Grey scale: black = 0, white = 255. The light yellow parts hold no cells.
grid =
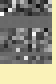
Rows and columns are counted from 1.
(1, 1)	64
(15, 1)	126
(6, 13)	108
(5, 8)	106
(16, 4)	118
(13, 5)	209
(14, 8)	106
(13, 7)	95
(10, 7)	83
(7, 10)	106
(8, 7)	130
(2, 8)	107
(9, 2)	116
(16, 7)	104
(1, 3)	79
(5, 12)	106
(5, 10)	106
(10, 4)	164
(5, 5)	106
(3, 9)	105
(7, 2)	106
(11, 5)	83
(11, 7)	162
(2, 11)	64
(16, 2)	101
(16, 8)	86
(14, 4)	110
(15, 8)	85
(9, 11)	68
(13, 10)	66
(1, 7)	128
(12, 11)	90
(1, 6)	181
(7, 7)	106
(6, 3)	108
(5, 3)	106

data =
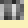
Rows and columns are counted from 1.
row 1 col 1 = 72
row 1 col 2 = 95
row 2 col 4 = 216
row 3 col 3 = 122
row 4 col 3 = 101
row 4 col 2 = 87
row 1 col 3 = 100
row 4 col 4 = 204
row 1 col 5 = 100
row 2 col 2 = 126

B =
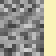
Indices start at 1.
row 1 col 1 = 86
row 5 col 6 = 103
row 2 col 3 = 103
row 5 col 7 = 116
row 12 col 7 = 88
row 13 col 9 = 147
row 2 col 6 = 79
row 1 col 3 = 178
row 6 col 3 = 97
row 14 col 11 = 123
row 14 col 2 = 96
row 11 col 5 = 160
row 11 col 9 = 126
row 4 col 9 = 135
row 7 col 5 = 109
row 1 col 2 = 145
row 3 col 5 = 139
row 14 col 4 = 145
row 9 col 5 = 154
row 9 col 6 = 94
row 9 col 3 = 145
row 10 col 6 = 151
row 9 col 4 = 185
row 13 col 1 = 126
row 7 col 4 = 69
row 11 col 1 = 156
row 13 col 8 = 193
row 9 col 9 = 186
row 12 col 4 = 76
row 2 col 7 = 165
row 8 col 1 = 111
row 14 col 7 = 79
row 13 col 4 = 81
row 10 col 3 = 90
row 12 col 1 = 73
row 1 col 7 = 159
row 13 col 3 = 59
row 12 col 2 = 159

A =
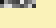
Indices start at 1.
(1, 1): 22
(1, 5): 66
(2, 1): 133
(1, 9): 178
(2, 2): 215
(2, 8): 207

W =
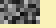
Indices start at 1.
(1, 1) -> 49
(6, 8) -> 65
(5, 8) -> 149
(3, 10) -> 51
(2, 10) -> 118
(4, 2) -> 122
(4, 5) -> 170
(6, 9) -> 20
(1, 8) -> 104
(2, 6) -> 77
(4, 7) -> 38
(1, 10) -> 107
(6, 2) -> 188
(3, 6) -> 135
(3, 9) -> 104
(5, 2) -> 45
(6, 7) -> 39

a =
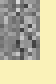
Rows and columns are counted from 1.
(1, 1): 167
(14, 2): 115
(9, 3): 162
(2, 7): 68
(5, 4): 109
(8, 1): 134
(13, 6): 60
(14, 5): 198
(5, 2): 189
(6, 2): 184
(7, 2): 145
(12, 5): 79
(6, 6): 94
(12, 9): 66
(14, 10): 124
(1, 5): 218
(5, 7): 176
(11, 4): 129
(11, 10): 119
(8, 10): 124
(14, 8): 106
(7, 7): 146
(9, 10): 198
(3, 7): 170
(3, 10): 124
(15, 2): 174
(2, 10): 133
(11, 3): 130
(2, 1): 134
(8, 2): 155
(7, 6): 177
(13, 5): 123
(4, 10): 173
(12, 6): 162

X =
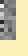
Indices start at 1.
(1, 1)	61
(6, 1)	36
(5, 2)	143
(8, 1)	64
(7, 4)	143
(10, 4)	117
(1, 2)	133
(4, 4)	102
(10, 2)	152
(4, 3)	131
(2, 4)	139

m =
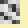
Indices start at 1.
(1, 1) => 63
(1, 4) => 224
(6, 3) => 210
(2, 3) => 122
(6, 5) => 104
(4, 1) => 62
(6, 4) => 62
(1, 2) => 103
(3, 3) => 175
